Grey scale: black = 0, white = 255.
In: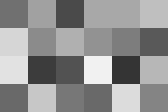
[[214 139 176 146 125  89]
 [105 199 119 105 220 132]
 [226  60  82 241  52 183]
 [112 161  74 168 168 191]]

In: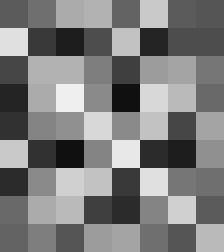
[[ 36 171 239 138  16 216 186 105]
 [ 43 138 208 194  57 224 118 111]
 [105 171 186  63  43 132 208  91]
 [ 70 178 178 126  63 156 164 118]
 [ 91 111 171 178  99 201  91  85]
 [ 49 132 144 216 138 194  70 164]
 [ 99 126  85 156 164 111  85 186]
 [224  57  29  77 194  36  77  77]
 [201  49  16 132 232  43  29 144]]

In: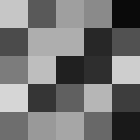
[[ 75 174 174  39  81]
 [110 153 166 104  25]
 [198  89 159 138  10]
 [214  53  96 182  61]
 [124 190  32  46 206]]

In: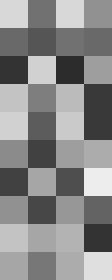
[[216 113 216 145]
 [209  92 202  57]
 [195 126 187  57]
 [195 166 179  51]
 [166 119 172 223]
 [139  65 158 172]
 [145  71 151  99]
 [105  85 113 105]
 [ 65 166  78 237]
 [ 51 209  44 158]]

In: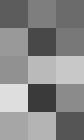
[[145 186 200]
 [222  58 139]
 [153  72 120]
 [ 92 126 107]
 [166 180  85]]

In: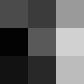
[[  3  89 209]
 [ 18  40 188]
 [ 75  59 154]]

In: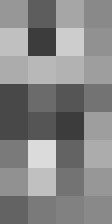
[[192  60 205 145]
 [172 184 178 158]
 [151  93 166 137]
 [ 99 122 129 137]
 [145 192 115 151]
 [122 219  99 172]
 [ 72 107  85 115]
 [ 72  85  60 158]]

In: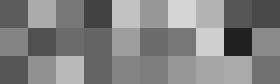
[[ 86 145 186 100 132 125 152 165 171 113]
 [ 92 171 119  66 194 152 214 179  86  72]
 [132  80 107 100 158 107 119 207  33 138]]

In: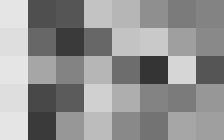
[[229  58 151 188 137 115 166 159]
 [229 166 131 182 109  52 214  85]
 [222  72  91 208 174 131 123 151]
 [229  79  85 195 182 143 123 131]
 [222 103  58 103 195 201 159 137]]
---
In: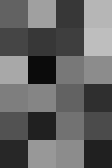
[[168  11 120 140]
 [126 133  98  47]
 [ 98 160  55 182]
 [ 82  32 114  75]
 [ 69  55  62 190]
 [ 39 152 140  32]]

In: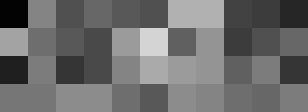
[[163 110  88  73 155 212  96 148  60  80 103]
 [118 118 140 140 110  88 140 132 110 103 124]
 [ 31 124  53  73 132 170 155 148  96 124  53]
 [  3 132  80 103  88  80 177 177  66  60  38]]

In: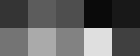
[[116 170 130 223  64]
 [ 52  92  78  10  24]]

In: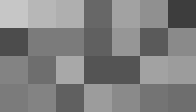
[[198 183 175 103 162 144  61]
 [131 110 168  84  84 162 156]
 [123 131  96 156 138 116 110]
 [ 76 123 123  96 150  90 138]]

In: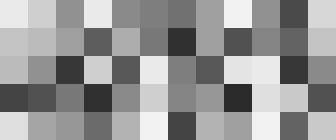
[[234 207 145 234 138 126 113 159 242 145  74 215]
 [222 165 151 107 179 242  68 179 159 242  99 201]
 [195 187 159  93 173 120  48 159  81 132  99 195]
 [187 145  55 207  87 234 126  87 228 234  55 138]
 [ 68  81 120  48 138 207 132 151  42 222 201  81]]

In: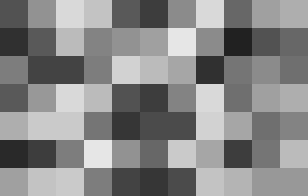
[[174 202 202 117  54  75  75 210 166 111 131]
 [160 195 202 125  67  54  75 195 180 152 152]
 [125  67  67 125 210 187 166  48 117 139 111]
 [ 89 152 217 187  82  61 131 217 111 160 174]
 [ 82 146 217 195  89  61 139 217 103 160 174]
 [ 48  89 187 131 146 160 230 139  33  82 103]
 [ 41  61 125 230 146 103 202 166  61 117 187]]

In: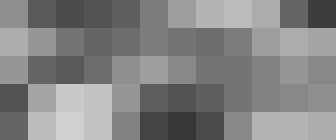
[[172 150 116 101 109 124 116 109 124 158 172 165]
 [150 101  89 109 143 158 136 116 116 130 150 136]
 [143  89  75  83  95 124 158 180 188 172 101  61]
 [101 188 208 194 130  68  55  75 136 180 180 172]
 [ 83 165 201 194 150  95  83  95 116 130 136 143]]
